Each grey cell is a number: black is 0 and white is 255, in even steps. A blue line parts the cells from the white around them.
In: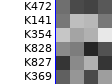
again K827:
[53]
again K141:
[119]

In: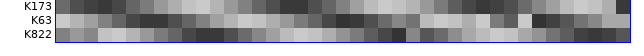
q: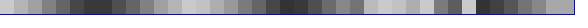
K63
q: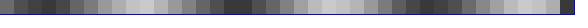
K173
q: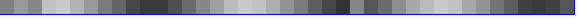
K822

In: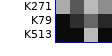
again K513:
[11]
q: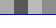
K271

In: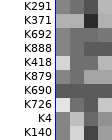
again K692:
[112]
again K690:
[91]
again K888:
[91]
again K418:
[112]
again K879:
[164]
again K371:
[177]
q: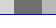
K418

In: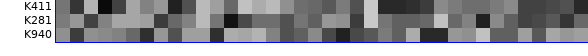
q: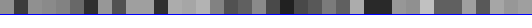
K940
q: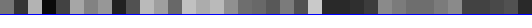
K411
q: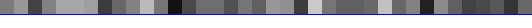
K281

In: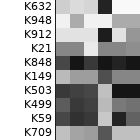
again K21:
[134]
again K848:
[21]
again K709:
[192]
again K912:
[226]
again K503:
[21]
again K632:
[249]
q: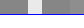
K21

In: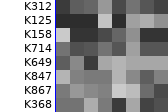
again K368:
[115]
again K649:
[167]
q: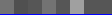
K714
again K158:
[52]
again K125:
[45]

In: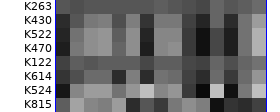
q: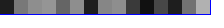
K470
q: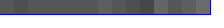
K263
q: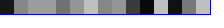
K524
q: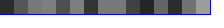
K430
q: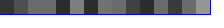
K614

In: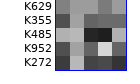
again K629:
[156]
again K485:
[177]
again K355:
[107]

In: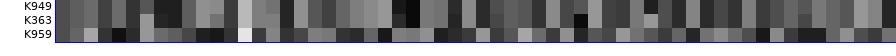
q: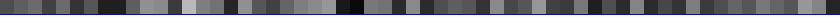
K949
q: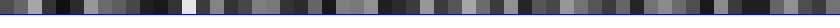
K959
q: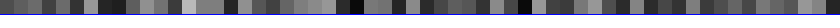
K363

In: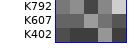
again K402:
[62]
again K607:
[100]

